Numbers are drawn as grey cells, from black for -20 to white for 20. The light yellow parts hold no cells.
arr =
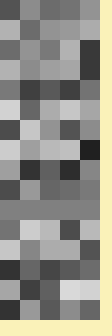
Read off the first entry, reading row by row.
-7
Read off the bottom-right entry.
-4
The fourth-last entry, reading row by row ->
4
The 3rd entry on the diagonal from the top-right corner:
-1
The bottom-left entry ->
-12
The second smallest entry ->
-13
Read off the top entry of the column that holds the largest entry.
-2
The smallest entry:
-15
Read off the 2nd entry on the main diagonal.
-3
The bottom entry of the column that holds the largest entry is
2
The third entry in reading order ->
-3
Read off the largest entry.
14
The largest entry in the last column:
13
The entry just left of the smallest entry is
10
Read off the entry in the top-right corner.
3
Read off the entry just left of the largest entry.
-5
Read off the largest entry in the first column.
13
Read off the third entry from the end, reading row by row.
-6

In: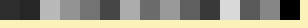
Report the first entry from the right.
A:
-20
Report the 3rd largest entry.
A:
7
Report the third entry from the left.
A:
9
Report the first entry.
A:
-13

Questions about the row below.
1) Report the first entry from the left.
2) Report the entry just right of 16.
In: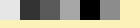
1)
16
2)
-12
